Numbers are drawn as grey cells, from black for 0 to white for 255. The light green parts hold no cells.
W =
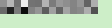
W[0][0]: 145
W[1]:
[105, 33, 122, 11, 131, 149, 93, 160, 99, 163, 131, 137, 174, 81]
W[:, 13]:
[174, 81]
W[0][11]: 149
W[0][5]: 113
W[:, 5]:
[113, 149]
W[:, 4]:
[115, 131]

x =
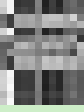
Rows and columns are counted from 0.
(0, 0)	213
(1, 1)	243
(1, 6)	39
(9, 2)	171
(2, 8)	193
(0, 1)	243
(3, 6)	184
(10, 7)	60
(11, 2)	53
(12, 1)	248
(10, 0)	208
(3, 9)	166
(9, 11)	151
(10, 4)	59
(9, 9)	169
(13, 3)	78
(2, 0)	107
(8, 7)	183
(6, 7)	161
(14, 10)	97
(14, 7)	57
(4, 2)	53
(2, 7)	195
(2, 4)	170
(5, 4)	124
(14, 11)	94
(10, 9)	92
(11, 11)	86
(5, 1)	137
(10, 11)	89
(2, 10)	211
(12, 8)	39
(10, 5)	128
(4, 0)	209
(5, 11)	53
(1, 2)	62
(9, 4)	172

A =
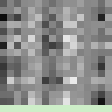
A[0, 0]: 89
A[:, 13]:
[138, 119, 123, 142, 143, 125, 177, 129, 130, 118, 138, 173, 139, 105, 87]
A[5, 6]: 70
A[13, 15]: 119
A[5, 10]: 205
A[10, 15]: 159
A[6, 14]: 149
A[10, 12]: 136
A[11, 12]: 140
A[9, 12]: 136
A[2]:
[12, 97, 64, 128, 159, 188, 122, 90, 150, 173, 144, 197, 135, 123, 35, 166]
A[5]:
[129, 160, 191, 139, 215, 146, 70, 150, 116, 228, 205, 127, 139, 125, 114, 115]
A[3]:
[121, 172, 169, 151, 189, 143, 78, 132, 105, 197, 201, 131, 138, 142, 143, 133]
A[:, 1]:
[131, 129, 97, 172, 135, 160, 185, 155, 118, 100, 126, 205, 133, 111, 90]
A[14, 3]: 108
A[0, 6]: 129
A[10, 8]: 134
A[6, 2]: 87
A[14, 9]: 227
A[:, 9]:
[144, 180, 173, 197, 144, 228, 166, 196, 152, 171, 147, 198, 142, 196, 227]
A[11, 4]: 191
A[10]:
[68, 126, 94, 140, 144, 160, 126, 103, 134, 147, 146, 167, 136, 138, 98, 159]
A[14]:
[86, 90, 148, 108, 207, 170, 104, 154, 165, 227, 151, 160, 137, 87, 20, 116]
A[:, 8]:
[132, 139, 150, 105, 128, 116, 85, 122, 142, 151, 134, 76, 131, 150, 165]
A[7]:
[130, 155, 170, 140, 187, 141, 91, 145, 122, 196, 181, 129, 138, 129, 123, 124]
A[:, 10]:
[143, 154, 144, 201, 150, 205, 213, 181, 138, 137, 146, 235, 142, 149, 151]
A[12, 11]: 150
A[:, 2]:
[105, 156, 64, 169, 100, 191, 87, 170, 104, 93, 94, 144, 115, 150, 148]
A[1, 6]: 113
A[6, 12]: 139
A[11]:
[81, 205, 144, 174, 191, 151, 61, 96, 76, 198, 235, 143, 140, 173, 167, 159]
